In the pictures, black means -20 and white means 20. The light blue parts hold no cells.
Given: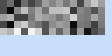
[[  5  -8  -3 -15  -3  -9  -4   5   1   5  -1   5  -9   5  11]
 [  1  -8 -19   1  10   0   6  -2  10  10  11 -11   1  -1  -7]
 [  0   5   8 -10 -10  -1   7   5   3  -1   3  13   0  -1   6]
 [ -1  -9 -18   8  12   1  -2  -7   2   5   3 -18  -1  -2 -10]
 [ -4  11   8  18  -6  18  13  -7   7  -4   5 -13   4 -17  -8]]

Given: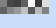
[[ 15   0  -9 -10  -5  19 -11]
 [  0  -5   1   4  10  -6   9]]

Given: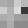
[[  9   7   6  12]
 [-11  12   8  14]
 [  4   7   8   5]
 [  2   4   7   2]]

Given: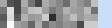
[[ 10   6  -7  -9   7  -2  -9   7   4   1  -3   6   3   0]
 [ -2  -2  15  -9   4  10  11   5  -1   2   8   5   4   9]
 [  6  -6  14  -6   8   4   5  12 -13   1   5  10   4   7]
 [ 12  -3  19   5   3  -4   7  -3   2   0   3   2  -8  12]]

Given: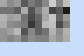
[[ 10   6   2   4  -6  -1  -4   1  12   1]
 [-16  -2  -2  -5   7  -7   0   7  -9  -6]
 [  4   8   5   6  -2  -8  -4   6  11  -4]
 [  0   7   2   1  -1 -11  -5   9  10  -8]
 [  8   3   5   9  -7   1  -5  -2   8   2]
 [  7   3   1   3  -2   2   0   0   6   3]]

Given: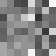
[[ 19   4   0  -8  -9  14  -1  -9]
 [ -5   0  -1  -1  -4   4  -4  10]
 [ -3  -8   5   1  11  16 -12  -2]
 [ -4  -3   2   4   4   1  -4   0]
 [ 13  -5   4  -3  -5   1   6 -11]
 [ -8  -4  -1   2   3   1  -6   4]
 [ -5   6   1   6   3   3  -7   6]
 [ 14   6   4   1   3  18  -4  -6]]

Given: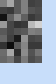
[[ -9   0   6  -6   0 -10]
 [ -8 -10 -11  -6   0  -7]
 [ -9 -17  -5   2  -5 -11]
 [ 13   4  -9 -12 -11   9]
 [ -1  -6  -9  -7  -6   0]
 [ -8  -4 -10 -16   3  -9]
 [-11 -12 -18  -6   1 -11]
 [ -2  -3   6 -13   2  -7]
 [ -6  -4  -2  -9  -1  -8]]

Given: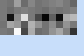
[[ -4  -1  -2   5  -3   1  -2  -1   0   1  -1]
 [  0  -1  -3  -1   0  -1  -2  -3  -1  -2  -1]
 [  9  -1 -17   2  15  -1  -9 -19  -5 -18   7]
 [ -1  -2   6   4  -6   8   3  -2   2  -5   3]
 [-12  -1  -2  19  -9   7  -3  -2   3   6   0]]

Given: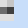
[[ 11  15]
 [-10  -3]
 [ 15  15]]
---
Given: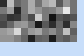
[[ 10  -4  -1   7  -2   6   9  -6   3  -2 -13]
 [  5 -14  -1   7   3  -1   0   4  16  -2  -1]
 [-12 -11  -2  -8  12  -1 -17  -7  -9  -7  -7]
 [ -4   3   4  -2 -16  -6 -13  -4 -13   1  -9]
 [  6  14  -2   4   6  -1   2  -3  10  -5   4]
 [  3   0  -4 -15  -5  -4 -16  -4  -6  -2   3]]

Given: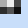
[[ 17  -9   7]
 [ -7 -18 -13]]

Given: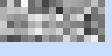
[[ 12  -3  19  -3   2  -9  -3   0   7   6   5   3  10   0  -2]
 [ 11  10  12  -3  -2  -5   5 -12   4   1   2  12  -2   7   8]
 [  5   3   4  14  16  12   8  17   1  10  14 -11  -2  -1   8]
 [ -4   2  -1   7  10   1   6   2   4   1   0  -5   4  -2  12]
 [ 10   6   7  13  17  10   9  13  -1   8  14 -10  -5   2  10]
 [ -8  -7  -1   1  -6   4   0   2  14   5  -1  12  17  -4  -1]]

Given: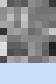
[[ -6  -4  -6   2   0  -2 -11  12]
 [  5   1   7   0  -2  -2  -2   2]
 [  9   2  11  -1  -1  -1   0   3]
 [  5  -1   9   0   2  -1  -3   6]
 [  4   5   3  -3  -1   4  11 -12]
 [ -1  -1   2   1   1   0  -3   8]
 [ -5  -5  -3   3   0  -4 -15  15]
 [ -8  -6  -7   4   1  -5 -14  14]
 [  6   4   7  -2  -2   1   6  -8]]

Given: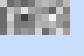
[[ -3   0  -4  -1   7   9   7   3   9  12]
 [ 10   6  15   6   4   2  -4  12   0  -3]
 [ 13  -1 -10  -1   6   9  18   4   4  -3]
 [  9  -1  -1   0   8   7   9   4   0  -3]
 [ 11   1   4   2  13  -3   5  14   5  -2]]

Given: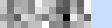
[[ -2   6   7   1  18  11  10  -2  -6   6  -4  19  12]
 [ -1   9   7   1  15  13   5  -6  -7   9  -2  19  11]
 [  2  -5  14  11   5  -1   8   4 -20  17   8  -4   4]
 [  3   8   3  10  10  20   1   2  -5   6   8  12  12]]
